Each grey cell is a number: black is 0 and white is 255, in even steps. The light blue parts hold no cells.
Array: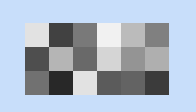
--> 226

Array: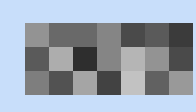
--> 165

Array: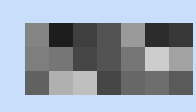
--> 191

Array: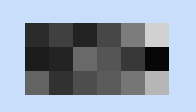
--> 77

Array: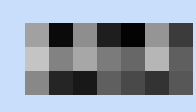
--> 24

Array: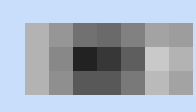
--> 88

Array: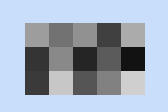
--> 85

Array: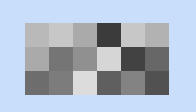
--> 220

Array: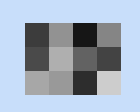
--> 45
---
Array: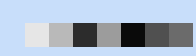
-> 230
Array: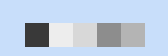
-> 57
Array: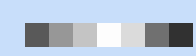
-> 89
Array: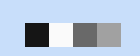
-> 21
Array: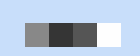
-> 136
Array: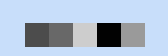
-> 76
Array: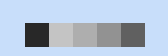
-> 40
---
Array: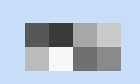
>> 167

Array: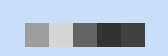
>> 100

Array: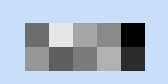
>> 165

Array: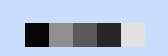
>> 90

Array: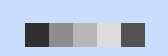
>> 183

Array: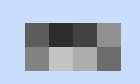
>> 66

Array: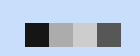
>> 205

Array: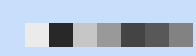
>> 198
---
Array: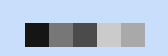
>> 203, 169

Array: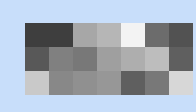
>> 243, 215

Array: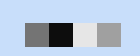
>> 230, 160

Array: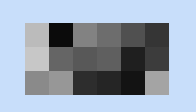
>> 199, 187

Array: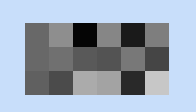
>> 199, 171

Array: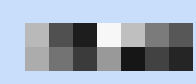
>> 247, 191
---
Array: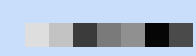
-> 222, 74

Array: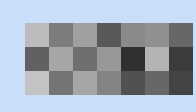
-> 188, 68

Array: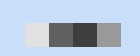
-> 225, 153

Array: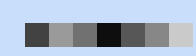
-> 66, 202

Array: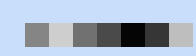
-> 133, 190

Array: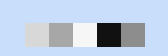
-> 216, 141
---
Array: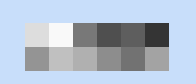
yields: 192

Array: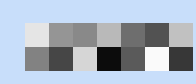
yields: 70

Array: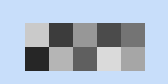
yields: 181

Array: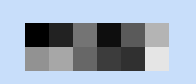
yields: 167

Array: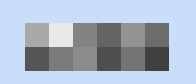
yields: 123

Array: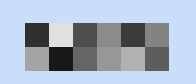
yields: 24

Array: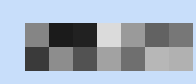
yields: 141
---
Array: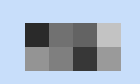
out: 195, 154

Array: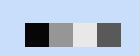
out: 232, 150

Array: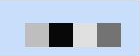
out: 224, 190

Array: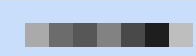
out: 190, 170

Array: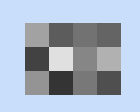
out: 224, 177

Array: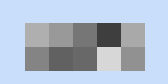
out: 215, 175

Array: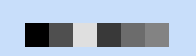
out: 223, 131
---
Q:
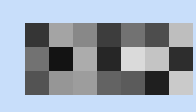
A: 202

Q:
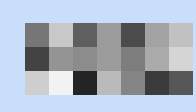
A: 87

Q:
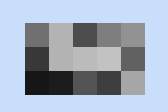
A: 166

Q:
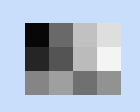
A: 146

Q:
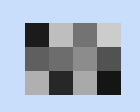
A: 21

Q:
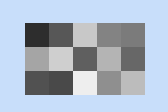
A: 188

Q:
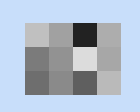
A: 186

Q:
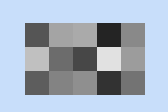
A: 115
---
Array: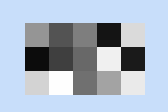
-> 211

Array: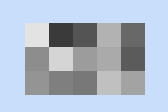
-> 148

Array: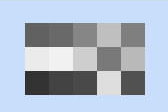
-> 51

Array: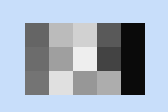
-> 116

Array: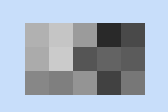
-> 135

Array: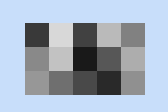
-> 151
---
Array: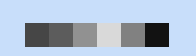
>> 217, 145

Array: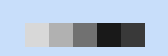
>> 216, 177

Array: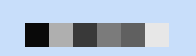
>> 231, 175

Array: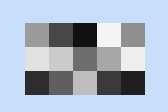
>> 245, 239

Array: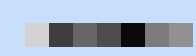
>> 211, 145

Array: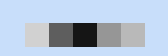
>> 209, 185
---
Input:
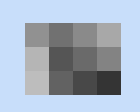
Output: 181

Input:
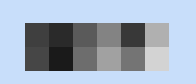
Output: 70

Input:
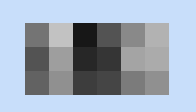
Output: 83

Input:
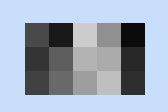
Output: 52

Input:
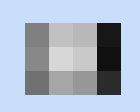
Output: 136

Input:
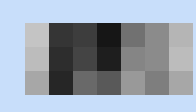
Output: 188

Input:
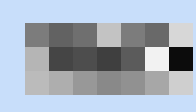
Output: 181

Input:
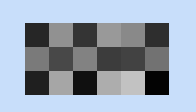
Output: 122

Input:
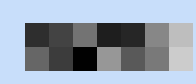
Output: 102
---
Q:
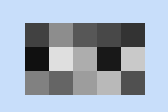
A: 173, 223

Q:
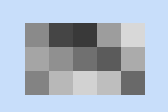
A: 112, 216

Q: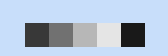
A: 183, 229

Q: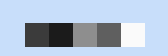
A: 142, 250

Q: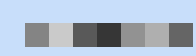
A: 54, 202

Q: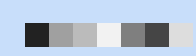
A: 242, 242

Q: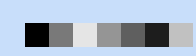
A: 149, 229

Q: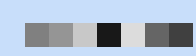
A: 24, 220
